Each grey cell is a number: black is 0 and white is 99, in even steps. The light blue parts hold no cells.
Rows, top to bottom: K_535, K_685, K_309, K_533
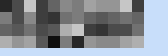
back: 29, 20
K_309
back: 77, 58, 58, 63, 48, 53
K_535
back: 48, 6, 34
K_533

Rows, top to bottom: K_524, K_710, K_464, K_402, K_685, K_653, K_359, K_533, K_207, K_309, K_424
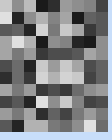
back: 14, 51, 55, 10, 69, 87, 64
K_402
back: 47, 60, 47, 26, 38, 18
K_309

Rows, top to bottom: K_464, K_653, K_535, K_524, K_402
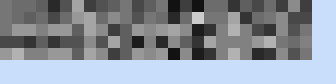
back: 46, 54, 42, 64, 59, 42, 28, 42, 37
K_653
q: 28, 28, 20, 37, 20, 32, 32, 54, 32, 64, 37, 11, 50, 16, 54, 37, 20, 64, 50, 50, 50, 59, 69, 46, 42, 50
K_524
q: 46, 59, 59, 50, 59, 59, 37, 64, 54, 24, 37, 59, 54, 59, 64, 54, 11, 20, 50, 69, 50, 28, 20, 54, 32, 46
K_535
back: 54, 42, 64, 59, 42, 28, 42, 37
K_653
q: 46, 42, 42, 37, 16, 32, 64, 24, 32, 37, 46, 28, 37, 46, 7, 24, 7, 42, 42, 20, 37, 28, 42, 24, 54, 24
K_464

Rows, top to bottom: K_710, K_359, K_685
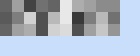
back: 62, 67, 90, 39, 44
K_710
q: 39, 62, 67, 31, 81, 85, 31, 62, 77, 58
K_685
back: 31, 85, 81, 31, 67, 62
K_685
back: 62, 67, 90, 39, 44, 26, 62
K_710
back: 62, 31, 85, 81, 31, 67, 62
K_685

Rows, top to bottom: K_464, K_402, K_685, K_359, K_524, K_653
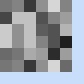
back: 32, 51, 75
K_359
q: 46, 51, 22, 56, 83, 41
K_653
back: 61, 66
K_524

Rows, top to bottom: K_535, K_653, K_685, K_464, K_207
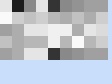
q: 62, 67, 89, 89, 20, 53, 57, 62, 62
K_207
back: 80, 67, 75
K_653
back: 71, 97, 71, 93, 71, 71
K_464
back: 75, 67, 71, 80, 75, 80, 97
K_653
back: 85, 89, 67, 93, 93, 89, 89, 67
K_685

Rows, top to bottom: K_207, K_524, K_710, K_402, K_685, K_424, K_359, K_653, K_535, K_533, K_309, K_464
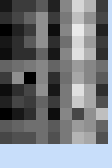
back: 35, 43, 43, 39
K_309
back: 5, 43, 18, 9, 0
K_533
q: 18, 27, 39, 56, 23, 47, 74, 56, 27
K_524
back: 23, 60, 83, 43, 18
K_402
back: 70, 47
K_464
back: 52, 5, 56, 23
K_710

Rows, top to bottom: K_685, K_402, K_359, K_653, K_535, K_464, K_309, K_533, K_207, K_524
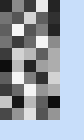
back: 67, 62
K_464
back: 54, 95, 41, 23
K_653
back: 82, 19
K_309
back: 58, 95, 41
K_533

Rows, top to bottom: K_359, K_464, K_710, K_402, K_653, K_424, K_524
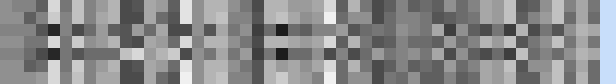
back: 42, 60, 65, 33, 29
K_424
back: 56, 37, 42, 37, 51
K_359
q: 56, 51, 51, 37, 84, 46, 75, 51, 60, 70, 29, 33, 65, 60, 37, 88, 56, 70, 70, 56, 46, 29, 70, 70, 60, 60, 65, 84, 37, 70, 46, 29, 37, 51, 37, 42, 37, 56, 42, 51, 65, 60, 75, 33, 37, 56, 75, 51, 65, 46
K_359

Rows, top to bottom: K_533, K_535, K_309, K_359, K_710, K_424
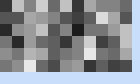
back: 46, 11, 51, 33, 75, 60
K_309
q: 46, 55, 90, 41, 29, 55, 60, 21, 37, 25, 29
K_424

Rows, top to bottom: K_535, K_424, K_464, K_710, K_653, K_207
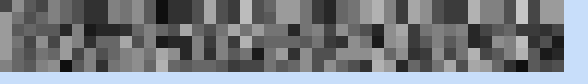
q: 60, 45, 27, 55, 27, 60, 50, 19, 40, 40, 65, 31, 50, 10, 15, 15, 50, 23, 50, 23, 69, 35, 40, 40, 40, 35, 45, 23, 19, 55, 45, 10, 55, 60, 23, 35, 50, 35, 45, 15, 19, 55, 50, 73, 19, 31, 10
K_710
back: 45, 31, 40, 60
K_653
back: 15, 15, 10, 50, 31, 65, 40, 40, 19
K_710
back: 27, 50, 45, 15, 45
K_464
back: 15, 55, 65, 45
K_653

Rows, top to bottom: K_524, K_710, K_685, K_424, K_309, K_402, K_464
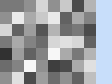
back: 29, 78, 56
K_524
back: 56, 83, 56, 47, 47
K_524
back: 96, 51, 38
K_309
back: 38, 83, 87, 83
K_424
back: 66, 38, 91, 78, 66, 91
K_710

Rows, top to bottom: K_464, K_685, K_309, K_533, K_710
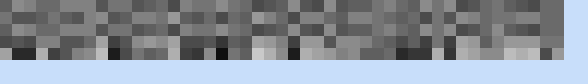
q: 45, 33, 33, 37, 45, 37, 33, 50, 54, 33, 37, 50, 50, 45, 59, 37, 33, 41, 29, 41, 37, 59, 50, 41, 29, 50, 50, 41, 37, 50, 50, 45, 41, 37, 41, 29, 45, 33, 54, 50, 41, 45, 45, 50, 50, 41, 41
K_685
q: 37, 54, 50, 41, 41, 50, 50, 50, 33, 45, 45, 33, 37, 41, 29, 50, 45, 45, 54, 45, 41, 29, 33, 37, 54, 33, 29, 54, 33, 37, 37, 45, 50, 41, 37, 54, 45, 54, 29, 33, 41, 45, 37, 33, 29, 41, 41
K_464

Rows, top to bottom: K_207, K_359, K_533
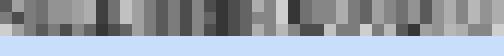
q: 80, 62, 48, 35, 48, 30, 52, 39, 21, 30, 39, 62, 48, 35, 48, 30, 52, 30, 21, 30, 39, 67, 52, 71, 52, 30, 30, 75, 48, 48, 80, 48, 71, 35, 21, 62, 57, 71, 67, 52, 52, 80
K_533
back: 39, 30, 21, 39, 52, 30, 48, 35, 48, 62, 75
K_359
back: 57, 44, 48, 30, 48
K_359
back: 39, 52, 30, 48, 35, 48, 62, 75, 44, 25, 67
K_359
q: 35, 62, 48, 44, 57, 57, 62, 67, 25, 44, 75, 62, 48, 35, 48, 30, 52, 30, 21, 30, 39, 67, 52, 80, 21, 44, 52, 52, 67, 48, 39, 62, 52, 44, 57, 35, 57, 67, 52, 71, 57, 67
K_207
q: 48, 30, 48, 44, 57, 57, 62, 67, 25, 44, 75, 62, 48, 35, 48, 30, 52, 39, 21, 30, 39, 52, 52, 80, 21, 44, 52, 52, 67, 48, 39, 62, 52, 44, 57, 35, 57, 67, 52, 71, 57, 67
K_359

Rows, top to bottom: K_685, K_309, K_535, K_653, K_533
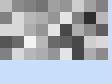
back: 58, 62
K_685
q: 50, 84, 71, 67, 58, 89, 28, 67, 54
K_533
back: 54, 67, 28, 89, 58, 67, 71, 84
K_533

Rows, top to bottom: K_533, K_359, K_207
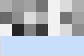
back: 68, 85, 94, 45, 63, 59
K_533
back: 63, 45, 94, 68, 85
K_359
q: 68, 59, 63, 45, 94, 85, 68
K_533
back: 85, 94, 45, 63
K_533

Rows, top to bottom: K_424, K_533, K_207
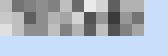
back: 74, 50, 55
K_424
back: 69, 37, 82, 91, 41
K_424
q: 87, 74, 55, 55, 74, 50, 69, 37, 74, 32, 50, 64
K_207
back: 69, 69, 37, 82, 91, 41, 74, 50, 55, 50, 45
K_424
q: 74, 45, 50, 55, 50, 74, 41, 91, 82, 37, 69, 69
K_424
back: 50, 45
K_424
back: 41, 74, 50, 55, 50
K_424

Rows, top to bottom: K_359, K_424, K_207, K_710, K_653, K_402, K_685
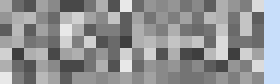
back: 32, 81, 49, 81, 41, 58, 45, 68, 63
K_653
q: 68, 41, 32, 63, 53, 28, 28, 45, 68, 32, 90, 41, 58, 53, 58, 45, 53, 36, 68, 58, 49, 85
K_359
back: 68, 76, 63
K_710
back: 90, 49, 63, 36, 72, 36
K_207
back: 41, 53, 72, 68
K_424
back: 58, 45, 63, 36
K_424
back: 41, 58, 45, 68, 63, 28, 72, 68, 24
K_653

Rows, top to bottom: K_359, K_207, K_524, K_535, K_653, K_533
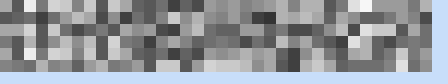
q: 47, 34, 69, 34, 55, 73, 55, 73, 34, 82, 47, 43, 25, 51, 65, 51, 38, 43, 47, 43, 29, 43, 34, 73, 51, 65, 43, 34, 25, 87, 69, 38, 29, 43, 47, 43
K_535
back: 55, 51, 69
K_533
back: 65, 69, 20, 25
K_207
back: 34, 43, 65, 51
K_535
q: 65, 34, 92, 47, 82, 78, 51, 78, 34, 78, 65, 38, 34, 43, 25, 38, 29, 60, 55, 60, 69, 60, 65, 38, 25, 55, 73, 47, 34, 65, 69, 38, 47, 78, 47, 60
K_653

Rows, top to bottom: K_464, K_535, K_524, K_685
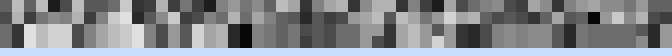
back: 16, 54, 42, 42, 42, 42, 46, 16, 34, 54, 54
K_685
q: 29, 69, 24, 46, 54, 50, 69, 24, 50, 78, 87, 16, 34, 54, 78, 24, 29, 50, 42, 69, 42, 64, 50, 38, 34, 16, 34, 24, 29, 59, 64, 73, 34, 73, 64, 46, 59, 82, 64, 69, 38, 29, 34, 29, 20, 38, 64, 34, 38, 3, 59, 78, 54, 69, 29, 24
K_535
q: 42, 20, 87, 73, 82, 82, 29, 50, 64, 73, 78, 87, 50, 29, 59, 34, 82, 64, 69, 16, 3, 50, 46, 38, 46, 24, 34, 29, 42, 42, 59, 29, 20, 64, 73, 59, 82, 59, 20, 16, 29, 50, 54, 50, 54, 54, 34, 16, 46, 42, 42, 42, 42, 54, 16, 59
K_685
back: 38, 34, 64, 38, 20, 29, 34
K_535
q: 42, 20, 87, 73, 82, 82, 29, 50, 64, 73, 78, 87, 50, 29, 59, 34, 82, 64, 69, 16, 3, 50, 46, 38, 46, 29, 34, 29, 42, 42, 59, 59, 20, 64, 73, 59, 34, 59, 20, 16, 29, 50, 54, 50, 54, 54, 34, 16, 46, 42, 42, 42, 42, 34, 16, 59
K_524

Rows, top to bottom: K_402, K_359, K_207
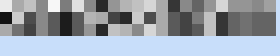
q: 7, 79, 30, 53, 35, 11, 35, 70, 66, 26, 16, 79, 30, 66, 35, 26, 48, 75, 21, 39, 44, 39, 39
K_359
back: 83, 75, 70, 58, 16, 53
K_402
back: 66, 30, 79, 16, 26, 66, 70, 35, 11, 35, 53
K_359

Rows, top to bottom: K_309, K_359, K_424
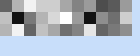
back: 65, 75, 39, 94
K_424
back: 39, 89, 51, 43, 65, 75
K_424
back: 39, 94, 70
K_424

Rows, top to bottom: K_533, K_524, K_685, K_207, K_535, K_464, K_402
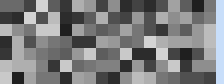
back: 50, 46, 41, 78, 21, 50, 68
K_464
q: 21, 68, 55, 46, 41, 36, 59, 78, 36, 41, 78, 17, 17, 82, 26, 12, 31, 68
K_535
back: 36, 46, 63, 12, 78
K_685
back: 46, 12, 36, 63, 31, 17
K_533
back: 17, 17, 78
K_535
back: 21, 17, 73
K_524
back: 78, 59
K_535

